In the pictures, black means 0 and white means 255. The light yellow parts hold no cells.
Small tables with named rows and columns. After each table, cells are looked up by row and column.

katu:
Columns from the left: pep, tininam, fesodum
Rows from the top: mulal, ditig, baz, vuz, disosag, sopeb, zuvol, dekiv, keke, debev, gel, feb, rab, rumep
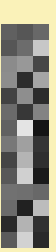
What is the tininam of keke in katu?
180
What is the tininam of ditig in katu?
108
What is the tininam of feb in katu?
33
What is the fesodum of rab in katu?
49
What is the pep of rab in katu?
42
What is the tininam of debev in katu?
208
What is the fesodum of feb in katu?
188
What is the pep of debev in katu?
88
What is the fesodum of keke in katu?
47
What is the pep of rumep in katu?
91
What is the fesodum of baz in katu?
70
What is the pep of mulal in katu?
96
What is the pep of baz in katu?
139
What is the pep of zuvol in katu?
97

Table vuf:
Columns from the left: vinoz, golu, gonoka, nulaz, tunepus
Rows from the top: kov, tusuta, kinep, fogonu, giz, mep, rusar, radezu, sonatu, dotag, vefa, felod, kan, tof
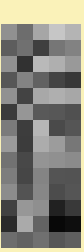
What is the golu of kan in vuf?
170
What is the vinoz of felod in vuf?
65
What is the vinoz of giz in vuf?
145
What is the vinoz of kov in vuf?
144
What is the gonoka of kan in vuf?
99
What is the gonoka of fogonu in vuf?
97
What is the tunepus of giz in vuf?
167
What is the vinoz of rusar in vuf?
123
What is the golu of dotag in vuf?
70
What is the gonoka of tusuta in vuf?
63
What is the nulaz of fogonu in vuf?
68
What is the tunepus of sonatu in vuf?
139
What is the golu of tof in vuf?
98
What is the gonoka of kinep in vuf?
185
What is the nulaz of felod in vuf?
33
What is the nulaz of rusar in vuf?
74
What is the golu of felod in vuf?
151
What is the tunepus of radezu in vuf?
119
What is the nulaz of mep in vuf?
87
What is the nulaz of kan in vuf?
8

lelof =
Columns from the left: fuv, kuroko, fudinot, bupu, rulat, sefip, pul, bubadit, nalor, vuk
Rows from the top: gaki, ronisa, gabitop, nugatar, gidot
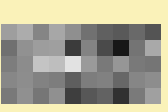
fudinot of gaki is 133
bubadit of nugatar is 103
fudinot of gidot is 118
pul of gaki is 96
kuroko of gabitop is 140
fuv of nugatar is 135
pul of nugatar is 129
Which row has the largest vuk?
ronisa

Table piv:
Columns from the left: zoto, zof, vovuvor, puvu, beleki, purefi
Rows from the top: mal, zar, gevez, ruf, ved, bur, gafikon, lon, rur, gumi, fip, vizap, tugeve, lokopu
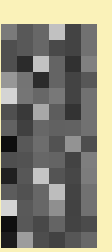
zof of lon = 88
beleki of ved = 67
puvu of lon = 82
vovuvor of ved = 103
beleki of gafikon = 98
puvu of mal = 193
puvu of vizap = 143
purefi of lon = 78
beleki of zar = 67
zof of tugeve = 88

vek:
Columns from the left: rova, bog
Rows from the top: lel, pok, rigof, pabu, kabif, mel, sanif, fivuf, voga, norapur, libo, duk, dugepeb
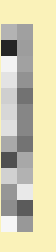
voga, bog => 168
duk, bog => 91
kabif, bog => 114
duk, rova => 141
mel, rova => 215
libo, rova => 150
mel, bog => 134
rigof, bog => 161
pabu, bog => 146
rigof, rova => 243
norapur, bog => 178
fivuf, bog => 115
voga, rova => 80
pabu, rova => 227
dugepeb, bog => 152
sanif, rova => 224

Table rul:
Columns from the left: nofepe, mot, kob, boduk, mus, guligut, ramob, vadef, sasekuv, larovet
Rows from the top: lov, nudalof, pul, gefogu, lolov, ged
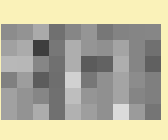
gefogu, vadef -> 164
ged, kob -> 172
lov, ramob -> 119
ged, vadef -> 219
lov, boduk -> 112
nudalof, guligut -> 149
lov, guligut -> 149
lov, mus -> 134
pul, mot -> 183
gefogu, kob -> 92
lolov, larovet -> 127
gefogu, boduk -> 110
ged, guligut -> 158
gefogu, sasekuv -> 140
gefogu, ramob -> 144
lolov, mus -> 190
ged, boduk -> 112
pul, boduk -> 112
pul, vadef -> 174

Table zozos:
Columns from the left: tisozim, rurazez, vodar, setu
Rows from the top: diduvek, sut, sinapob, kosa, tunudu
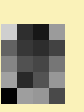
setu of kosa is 151
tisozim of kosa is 161
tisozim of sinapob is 133
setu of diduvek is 155
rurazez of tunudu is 158
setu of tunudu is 73
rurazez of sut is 55
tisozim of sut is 98
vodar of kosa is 83
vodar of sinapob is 70
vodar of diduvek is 23
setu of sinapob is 118

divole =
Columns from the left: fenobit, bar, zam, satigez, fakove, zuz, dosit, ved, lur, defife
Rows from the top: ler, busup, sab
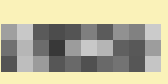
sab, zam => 155
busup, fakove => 156
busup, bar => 182
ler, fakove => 84
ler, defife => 203
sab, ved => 115

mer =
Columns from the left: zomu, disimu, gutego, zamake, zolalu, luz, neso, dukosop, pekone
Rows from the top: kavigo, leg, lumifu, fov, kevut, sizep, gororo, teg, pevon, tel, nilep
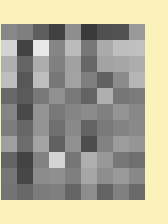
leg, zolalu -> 187
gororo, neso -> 122
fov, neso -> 97
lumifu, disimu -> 101
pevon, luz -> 174
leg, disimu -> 66
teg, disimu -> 108
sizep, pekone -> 135
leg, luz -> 119
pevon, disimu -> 67
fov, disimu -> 87
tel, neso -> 141
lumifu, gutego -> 173
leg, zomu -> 211
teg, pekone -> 149
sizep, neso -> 128
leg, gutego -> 232

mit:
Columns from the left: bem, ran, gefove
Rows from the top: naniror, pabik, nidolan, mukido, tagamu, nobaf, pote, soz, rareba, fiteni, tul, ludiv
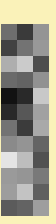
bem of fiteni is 154
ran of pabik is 115
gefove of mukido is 145
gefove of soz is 100
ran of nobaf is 87
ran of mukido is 99
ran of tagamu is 41
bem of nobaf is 41
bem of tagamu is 18
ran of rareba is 189
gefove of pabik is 152

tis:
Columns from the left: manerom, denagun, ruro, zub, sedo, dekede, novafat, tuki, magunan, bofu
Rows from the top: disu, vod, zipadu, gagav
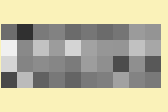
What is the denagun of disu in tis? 48
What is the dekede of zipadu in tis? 157
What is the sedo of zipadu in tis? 123
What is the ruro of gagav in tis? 97
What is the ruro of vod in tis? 194
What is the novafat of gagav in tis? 127
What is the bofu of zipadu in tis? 88
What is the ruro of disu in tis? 122
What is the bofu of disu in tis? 148
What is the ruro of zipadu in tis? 140
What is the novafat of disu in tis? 107
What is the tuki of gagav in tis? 161
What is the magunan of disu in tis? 155
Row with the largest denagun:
gagav

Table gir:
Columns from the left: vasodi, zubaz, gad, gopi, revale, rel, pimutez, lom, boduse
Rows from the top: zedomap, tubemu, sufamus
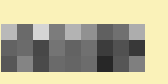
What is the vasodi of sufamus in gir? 87
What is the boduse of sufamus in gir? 127
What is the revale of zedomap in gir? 179
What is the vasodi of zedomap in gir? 185
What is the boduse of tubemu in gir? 56
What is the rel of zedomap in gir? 145
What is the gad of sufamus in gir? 74
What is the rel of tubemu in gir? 112
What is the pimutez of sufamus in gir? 39
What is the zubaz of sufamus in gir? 132
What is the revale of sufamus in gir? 101
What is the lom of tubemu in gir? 81
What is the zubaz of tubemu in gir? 107
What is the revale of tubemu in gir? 99
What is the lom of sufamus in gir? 86
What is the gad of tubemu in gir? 71

